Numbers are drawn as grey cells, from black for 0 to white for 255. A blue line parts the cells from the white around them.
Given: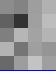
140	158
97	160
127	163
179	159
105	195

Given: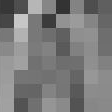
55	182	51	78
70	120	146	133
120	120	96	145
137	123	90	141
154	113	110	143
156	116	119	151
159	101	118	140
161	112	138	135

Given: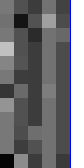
120	60	66
113	82	76
120	43	104
192	60	76
133	60	76
120	60	76
54	60	76
148	60	76
120	60	76
120	110	76
120	81	76
6	60	58

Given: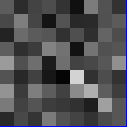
92	67	51	124	50
72	69	83	42	91
35	91	49	47	77
94	60	114	116	85
155	110	111	72	144
83	65	5	49	50
147	126	65	174	61
122	84	56	30	86
40	52	82	51	86

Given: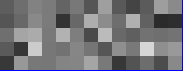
93	130	100	85	89	91	138
85	137	51	174	110	97	46
111	171	178	74	105	114	115
90	204	114	117	143	214	153
56	120	132	165	55	109	137

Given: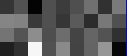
53	3	60	112	122
133	57	54	44	80
116	141	109	101	48
31	246	138	100	7

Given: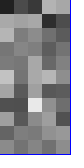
33	57	167
169	168	77
181	140	91
118	127	115
123	168	129
194	169	142
165	160	92
80	233	110
159	139	81
100	122	152
139	133	141
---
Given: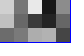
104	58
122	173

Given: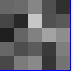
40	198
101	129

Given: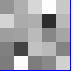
171	174
161	186

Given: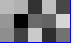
2	107
65	202

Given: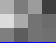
170	115
93	115

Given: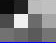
240	107
104	90

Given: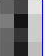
20	205
52	204

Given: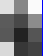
72	140
34	85
